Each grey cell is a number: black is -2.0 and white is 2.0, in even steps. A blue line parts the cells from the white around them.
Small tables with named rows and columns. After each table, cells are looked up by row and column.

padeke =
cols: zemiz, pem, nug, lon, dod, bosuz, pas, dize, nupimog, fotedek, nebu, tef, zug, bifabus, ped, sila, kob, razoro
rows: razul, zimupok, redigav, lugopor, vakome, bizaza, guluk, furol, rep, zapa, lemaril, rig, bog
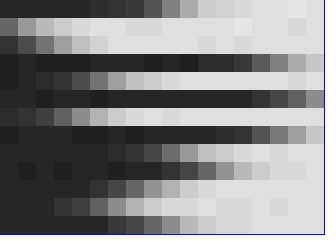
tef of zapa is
-0.4
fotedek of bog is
0.2
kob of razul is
1.6
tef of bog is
1.2
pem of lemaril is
-1.4
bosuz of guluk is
0.8
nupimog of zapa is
-1.4
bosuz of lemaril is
-1.2
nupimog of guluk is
1.5
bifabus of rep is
1.4
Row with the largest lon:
zimupok

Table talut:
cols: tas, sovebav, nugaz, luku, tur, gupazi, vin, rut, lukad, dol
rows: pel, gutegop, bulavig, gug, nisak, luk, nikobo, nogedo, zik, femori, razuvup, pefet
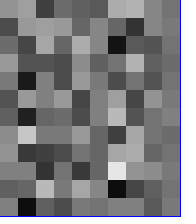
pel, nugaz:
-1.0
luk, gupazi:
0.0
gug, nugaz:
-0.7
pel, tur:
-0.5
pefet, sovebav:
-1.8
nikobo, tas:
-0.5
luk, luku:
0.4
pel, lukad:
0.1
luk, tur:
-0.9
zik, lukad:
-0.4
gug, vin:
-0.2
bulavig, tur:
0.7
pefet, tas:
0.0
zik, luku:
-0.8
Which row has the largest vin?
femori

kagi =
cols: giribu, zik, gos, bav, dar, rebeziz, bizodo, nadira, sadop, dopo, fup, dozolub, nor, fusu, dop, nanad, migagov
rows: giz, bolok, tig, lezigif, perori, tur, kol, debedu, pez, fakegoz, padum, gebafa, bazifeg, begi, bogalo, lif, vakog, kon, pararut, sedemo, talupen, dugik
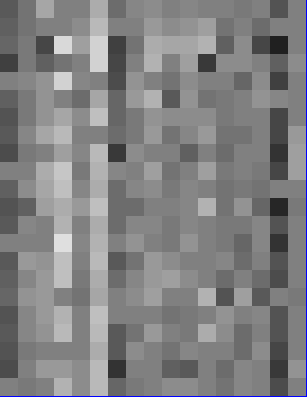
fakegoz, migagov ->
0.5
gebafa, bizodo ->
-0.3
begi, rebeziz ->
0.8
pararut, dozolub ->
0.7
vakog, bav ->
0.0
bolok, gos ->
0.0
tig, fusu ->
0.2
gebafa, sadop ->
0.0
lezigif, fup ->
0.5
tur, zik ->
-0.1

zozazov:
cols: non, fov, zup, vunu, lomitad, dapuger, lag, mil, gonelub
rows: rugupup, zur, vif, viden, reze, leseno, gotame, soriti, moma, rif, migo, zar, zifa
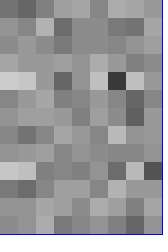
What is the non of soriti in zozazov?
0.1
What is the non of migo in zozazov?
-0.1
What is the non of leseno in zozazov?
0.1
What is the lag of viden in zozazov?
0.4
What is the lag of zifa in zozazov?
0.0
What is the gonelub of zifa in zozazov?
0.3
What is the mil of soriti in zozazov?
0.3
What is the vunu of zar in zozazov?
0.5
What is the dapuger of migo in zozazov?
0.1
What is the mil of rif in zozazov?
0.9
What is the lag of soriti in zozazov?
0.9
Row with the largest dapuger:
reze

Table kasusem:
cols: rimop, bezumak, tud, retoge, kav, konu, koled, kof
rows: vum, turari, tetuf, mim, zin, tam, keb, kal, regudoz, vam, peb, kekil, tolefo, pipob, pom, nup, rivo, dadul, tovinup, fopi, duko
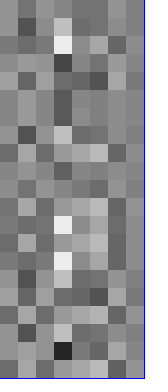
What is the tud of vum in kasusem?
0.3
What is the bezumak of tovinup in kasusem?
-0.7
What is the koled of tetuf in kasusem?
-0.4
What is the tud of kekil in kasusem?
-0.3
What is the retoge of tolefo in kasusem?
1.7
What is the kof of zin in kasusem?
-0.1
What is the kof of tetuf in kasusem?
0.2
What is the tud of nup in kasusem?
0.3
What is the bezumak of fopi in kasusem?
0.5
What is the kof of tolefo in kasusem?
0.2
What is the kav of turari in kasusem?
-0.3

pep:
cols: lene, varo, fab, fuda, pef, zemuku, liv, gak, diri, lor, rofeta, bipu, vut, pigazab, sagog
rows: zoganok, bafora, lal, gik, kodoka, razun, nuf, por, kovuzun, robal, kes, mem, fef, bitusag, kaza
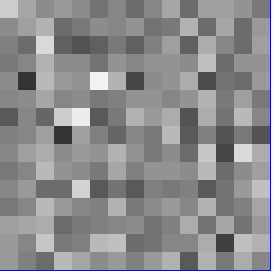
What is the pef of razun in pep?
0.2
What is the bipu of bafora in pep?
-0.3
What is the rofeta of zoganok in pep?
-0.3
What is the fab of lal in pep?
1.4
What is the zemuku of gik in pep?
-0.2
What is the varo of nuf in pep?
0.1
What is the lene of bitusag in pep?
0.4
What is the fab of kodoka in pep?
0.9
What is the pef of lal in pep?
-0.7
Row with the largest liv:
bitusag

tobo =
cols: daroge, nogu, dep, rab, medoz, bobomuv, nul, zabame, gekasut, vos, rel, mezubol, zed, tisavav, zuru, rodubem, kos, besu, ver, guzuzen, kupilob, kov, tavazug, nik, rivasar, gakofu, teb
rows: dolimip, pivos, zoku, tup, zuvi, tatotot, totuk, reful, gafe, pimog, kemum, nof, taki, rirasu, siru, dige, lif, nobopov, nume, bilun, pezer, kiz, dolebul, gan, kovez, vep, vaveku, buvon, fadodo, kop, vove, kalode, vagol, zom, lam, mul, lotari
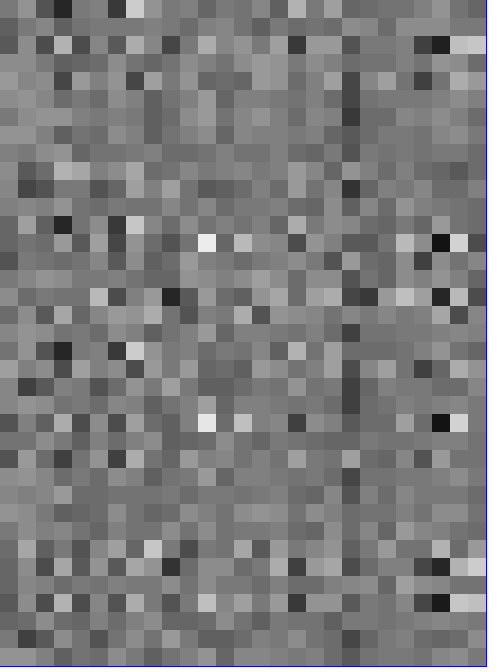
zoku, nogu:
0.2
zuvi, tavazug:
-0.2
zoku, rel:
-0.1
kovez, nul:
-0.3
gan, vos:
-0.5
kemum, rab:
-0.1
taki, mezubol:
-0.2
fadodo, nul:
0.2

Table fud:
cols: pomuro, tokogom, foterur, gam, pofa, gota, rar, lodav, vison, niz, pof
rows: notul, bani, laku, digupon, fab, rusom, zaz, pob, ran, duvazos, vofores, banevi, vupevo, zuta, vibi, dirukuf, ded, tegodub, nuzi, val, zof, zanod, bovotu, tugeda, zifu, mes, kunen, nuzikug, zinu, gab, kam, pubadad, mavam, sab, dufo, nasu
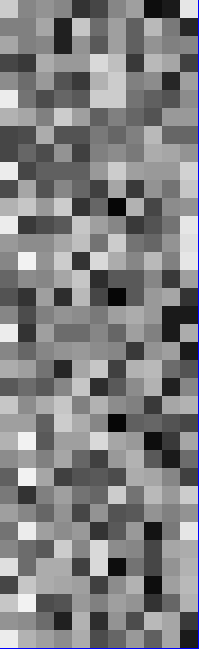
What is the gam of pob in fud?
-0.7
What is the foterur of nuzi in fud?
0.5
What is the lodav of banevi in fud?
0.8
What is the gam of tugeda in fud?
1.2
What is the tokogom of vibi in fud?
1.8
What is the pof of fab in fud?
0.5

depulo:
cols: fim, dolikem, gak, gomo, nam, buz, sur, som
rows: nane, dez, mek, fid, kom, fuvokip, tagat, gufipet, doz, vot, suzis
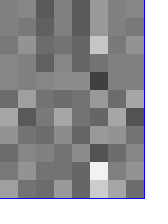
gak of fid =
-0.5
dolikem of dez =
-0.1
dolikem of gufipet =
-0.2
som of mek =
0.3
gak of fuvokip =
-0.2
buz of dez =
0.4
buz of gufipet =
0.4
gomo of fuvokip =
-0.3
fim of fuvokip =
-0.3
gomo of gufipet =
0.2
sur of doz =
-0.3
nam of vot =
-0.4

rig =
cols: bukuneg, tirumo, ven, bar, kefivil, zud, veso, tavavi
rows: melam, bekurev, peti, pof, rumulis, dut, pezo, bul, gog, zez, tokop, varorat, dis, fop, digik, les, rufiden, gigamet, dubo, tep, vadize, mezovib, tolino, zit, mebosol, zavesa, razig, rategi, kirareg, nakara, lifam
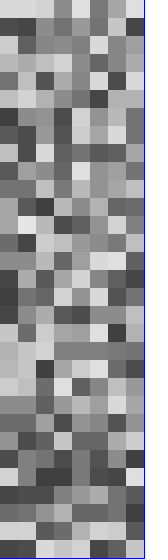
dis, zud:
0.3
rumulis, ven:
-0.7
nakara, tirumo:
1.3
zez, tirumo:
0.5
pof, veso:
0.1
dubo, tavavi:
0.8
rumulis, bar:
0.7
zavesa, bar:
-0.8
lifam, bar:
1.1
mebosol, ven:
-0.5
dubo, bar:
0.6
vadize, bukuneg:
0.9
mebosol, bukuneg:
0.3
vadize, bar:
0.6
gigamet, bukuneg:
-0.9

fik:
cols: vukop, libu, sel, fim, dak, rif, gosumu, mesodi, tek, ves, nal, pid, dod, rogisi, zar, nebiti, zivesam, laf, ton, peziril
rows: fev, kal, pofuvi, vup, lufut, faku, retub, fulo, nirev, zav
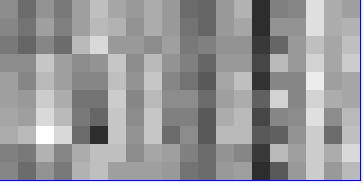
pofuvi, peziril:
1.0
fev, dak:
0.5
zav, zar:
-1.3
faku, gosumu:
1.2
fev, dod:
0.4
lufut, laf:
1.7
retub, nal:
0.0
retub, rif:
-0.4
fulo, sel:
2.0
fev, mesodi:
0.4
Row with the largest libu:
fulo

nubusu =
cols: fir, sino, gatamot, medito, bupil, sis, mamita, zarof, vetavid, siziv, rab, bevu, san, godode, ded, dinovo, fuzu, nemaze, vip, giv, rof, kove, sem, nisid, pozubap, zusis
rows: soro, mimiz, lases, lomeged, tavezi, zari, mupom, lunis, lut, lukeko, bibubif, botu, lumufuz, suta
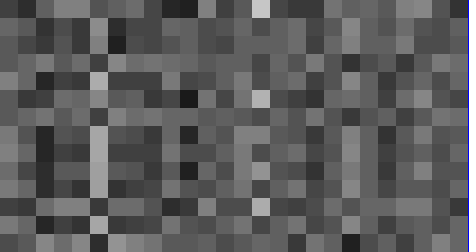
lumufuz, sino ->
-0.4
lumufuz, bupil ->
-1.2
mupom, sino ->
-0.4
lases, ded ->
-0.5
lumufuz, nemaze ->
-0.9
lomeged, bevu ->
-0.6
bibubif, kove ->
-0.9
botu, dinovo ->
-0.9
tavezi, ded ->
-0.8
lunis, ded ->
0.0
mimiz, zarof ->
-0.9
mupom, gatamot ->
-0.2
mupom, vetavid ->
-0.2
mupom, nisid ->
-0.6
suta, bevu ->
-0.5
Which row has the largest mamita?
suta

